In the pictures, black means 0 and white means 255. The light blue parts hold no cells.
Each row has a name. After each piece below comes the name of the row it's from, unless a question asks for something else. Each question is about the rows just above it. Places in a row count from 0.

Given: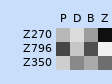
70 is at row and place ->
Z796, 0
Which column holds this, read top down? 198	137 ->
D
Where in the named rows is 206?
Z350, 0
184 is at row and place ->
Z270, 0
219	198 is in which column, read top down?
D

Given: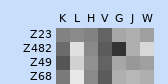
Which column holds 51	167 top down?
G
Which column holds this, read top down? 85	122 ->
K
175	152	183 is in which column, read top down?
J
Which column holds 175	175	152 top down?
J
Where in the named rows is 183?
Z68, 5
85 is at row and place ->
Z49, 0
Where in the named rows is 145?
Z49, 2

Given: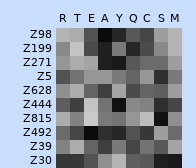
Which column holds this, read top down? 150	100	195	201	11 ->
E
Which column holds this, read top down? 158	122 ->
M

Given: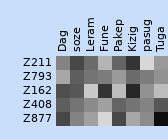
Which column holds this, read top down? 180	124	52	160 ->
Fune
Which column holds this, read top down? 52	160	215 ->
Fune

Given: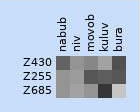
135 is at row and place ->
Z430, 2
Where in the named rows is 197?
Z685, 4
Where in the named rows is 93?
Z255, 3
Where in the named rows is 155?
Z255, 1
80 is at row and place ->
Z430, 4
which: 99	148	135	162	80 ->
Z430

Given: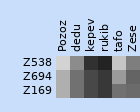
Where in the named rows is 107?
Z169, 5
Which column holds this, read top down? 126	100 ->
Zese
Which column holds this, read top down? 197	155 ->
tafo

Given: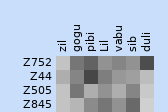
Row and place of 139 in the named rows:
Z845, 2
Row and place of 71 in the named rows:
Z44, 2
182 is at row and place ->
Z845, 1
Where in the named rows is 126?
Z44, 3
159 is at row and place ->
Z44, 5

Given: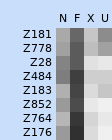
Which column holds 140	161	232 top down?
U
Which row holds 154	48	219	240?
Z176
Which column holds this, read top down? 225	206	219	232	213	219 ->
X
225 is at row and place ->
Z28, 2
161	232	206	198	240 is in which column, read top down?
U
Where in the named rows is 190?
Z778, 2
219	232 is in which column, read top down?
X

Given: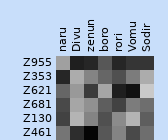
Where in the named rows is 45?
Z461, 1
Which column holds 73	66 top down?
naru

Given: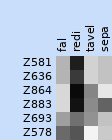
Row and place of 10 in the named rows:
Z864, 1
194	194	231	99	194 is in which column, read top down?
sepa
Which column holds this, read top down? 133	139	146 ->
tavel
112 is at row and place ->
Z693, 1
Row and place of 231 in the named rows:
Z864, 3

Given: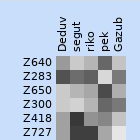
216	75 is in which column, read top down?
pek
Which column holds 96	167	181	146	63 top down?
riko
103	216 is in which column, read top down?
pek
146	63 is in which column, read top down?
riko
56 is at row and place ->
Z418, 1
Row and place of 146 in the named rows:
Z418, 2
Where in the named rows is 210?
Z300, 1

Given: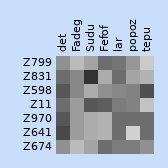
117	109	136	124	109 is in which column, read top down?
lar
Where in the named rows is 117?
Z799, 4
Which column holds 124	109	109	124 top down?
lar
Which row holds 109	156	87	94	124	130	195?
Z11
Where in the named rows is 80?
Z598, 6
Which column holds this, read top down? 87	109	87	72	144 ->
det

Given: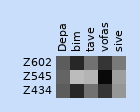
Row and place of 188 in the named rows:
Z545, 1
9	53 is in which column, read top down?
vofas
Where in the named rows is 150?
Z434, 4
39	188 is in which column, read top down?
bim

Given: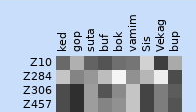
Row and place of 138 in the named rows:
Z306, 4
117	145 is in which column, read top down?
vamim
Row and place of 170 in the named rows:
Z10, 8
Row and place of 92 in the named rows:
Z306, 8

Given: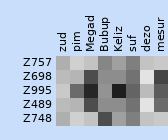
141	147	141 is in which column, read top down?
Bubup
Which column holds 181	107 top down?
pim

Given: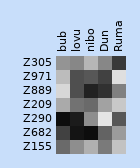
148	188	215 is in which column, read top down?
bub
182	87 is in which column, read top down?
nibo
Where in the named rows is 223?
Z971, 4
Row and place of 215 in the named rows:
Z889, 0

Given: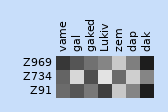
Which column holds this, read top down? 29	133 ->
dak
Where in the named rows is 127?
Z969, 5
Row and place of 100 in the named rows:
Z734, 0
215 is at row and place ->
Z734, 1
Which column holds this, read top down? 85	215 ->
gal
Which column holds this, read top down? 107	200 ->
zem
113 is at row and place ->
Z969, 2

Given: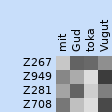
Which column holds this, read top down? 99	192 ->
Gud
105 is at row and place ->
Z267, 2

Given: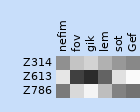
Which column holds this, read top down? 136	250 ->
Gef
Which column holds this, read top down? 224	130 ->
sot
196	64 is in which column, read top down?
fov
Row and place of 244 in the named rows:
Z786, 2
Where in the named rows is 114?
Z786, 5
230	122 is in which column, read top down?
nefim

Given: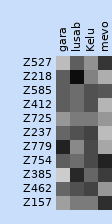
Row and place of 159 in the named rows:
Z157, 0
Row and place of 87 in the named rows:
Z585, 3
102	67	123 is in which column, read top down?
Kelu

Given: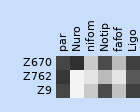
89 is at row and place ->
Z762, 5
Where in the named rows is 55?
Z762, 0
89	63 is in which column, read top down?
Ligo
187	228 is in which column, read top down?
fafof
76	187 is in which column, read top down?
Notip
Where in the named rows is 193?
Z9, 4

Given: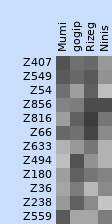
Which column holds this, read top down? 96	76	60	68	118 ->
Rizeg
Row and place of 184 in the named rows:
Z36, 2

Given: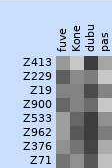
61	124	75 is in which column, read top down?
dubu
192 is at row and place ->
Z71, 3
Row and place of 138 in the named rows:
Z229, 1

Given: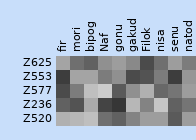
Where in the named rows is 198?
Z236, 7
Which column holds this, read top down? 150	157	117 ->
natod
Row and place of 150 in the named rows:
Z553, 9
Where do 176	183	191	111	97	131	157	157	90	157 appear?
Z520
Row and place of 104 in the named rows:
Z577, 7

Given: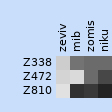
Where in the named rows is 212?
Z472, 0
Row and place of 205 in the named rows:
Z338, 0
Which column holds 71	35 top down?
niku
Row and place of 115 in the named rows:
Z338, 1
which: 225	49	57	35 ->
Z810

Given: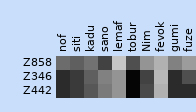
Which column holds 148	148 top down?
lemaf
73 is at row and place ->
Z442, 6
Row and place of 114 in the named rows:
Z858, 2
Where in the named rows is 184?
Z346, 7
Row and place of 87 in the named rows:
Z442, 2
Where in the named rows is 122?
Z442, 3

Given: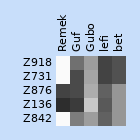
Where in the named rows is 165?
Z731, 2
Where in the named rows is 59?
Z136, 1
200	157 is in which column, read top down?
Gubo
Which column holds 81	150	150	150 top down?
bet
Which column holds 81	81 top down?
bet
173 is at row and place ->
Z876, 2
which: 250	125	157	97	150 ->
Z842

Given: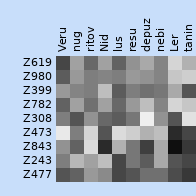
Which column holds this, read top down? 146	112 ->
depuz
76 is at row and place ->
Z477, 8
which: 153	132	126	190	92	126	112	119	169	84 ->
Z399
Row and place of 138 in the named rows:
Z477, 3
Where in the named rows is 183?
Z243, 1
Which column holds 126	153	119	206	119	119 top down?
resu
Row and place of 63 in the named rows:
Z843, 6

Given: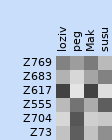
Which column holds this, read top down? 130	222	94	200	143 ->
susu
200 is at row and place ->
Z704, 3
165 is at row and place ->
Z683, 2
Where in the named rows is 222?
Z617, 3
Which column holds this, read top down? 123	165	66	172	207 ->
Mak
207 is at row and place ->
Z704, 2

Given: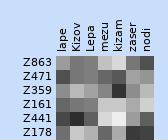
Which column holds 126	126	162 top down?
Lepa
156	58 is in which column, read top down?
zaser
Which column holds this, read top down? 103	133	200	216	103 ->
mezu
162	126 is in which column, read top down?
Lepa
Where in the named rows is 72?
Z441, 0
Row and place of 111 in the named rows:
Z178, 0

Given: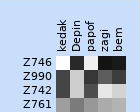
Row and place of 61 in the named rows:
Z990, 4
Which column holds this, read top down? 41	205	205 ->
Depin
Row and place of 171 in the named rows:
Z761, 3

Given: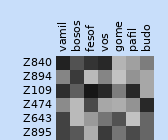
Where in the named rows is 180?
Z840, 4
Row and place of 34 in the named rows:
Z840, 0
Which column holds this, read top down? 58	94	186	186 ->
bosos

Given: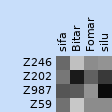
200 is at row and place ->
Z59, 1
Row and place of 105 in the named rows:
Z246, 0
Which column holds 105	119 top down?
sifa
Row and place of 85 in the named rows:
Z987, 0
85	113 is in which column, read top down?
sifa

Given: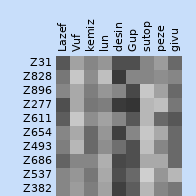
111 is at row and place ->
Z493, 4
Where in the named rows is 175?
Z686, 3
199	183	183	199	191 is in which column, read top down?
sutop

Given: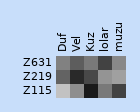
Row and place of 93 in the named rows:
Z631, 1
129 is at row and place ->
Z631, 0
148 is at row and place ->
Z219, 3
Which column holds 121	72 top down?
Kuz
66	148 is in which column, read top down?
lolar
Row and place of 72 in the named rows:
Z219, 2

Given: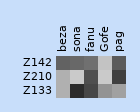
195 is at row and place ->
Z142, 3
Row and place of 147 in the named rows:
Z133, 3
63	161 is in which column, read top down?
pag
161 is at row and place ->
Z133, 4
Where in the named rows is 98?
Z142, 0
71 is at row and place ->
Z133, 2
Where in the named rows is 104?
Z142, 1

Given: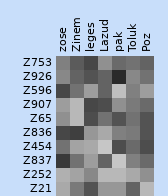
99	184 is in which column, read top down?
Lazud
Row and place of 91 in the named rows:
Z753, 1
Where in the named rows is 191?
Z596, 4
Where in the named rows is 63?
Z836, 1
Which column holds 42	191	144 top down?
pak
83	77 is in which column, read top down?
Poz

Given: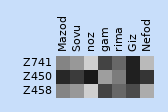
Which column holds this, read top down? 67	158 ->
gam
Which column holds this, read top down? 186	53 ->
Nefod

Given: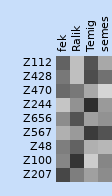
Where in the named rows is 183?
Z48, 3
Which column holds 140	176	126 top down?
fek

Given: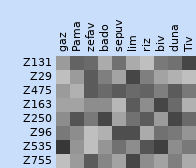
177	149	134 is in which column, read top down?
bado
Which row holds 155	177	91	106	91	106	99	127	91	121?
Z475
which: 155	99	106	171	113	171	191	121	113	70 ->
Z131
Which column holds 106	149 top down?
Tiv
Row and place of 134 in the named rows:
Z755, 3

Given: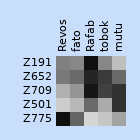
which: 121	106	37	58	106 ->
Z652
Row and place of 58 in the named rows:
Z652, 3
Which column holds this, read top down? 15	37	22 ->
Rafab
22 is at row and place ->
Z709, 2
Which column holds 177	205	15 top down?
Revos
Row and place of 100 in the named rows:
Z775, 1
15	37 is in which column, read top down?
Rafab

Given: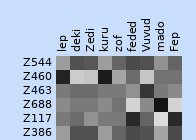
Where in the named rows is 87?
Z544, 2
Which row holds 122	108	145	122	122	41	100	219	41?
Z117
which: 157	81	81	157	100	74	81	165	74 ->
Z386
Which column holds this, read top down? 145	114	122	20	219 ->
mado

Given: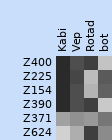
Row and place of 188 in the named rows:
Z225, 2
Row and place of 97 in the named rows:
Z154, 3
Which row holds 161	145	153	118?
Z371
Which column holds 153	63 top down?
Rotad
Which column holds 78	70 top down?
Vep
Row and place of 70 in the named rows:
Z225, 1
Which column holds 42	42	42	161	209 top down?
Kabi

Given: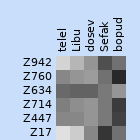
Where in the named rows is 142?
Z714, 1
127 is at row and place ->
Z714, 0
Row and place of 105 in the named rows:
Z634, 0
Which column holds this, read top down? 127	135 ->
telel
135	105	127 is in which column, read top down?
telel
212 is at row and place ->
Z942, 0

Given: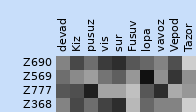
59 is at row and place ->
Z690, 3
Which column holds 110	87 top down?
devad
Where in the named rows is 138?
Z569, 1
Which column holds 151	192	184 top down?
Fusuv

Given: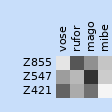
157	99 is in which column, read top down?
vose
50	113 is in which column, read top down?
mago
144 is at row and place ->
Z855, 2
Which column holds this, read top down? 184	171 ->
rufor

